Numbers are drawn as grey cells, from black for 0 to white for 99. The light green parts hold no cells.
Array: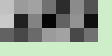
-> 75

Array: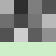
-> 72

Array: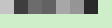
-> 65

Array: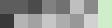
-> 77

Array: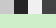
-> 78

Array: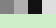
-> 68

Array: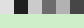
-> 79
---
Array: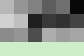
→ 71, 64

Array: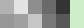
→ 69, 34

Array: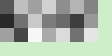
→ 34, 89

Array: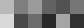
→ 72, 19

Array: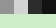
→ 57, 7

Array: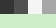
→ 20, 65
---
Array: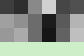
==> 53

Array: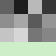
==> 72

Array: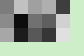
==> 62

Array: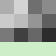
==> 43

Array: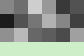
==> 80

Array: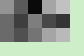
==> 4

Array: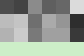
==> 54

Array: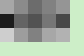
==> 42

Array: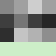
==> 80

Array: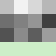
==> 84
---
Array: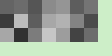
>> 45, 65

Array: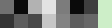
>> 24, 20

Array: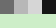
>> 8, 42

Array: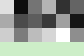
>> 39, 80

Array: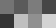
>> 27, 20

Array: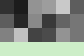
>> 36, 50

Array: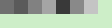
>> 76, 43

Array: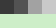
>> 78, 22

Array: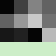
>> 38, 9
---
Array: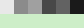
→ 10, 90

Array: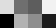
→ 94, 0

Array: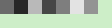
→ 57, 41

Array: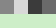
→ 41, 52

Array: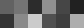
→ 13, 20

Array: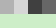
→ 40, 69

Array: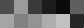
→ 37, 64

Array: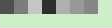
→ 52, 31
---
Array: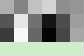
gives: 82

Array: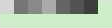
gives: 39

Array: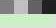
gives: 74

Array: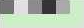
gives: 54

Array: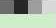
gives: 15

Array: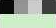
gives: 57

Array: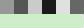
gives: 10

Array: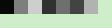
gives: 43

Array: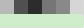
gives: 46
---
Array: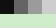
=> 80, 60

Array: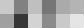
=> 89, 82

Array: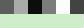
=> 98, 66

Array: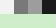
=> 94, 61

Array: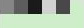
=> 81, 52

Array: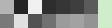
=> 93, 87

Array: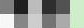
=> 96, 80

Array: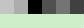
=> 76, 67

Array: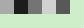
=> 81, 66
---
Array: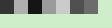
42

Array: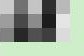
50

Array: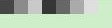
54

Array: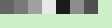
47

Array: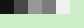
48

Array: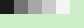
65
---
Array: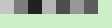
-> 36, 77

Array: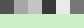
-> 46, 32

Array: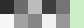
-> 45, 96

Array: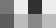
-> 92, 36

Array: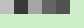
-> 32, 74

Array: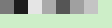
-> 76, 47

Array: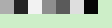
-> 2, 67

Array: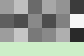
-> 23, 61
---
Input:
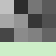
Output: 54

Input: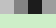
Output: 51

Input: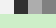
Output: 19

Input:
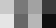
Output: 40

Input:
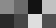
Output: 27

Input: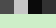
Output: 77
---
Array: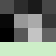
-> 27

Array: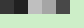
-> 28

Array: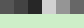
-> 40

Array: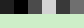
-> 43

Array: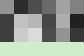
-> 50

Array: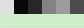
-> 29

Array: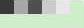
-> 90

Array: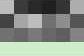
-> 67

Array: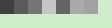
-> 63
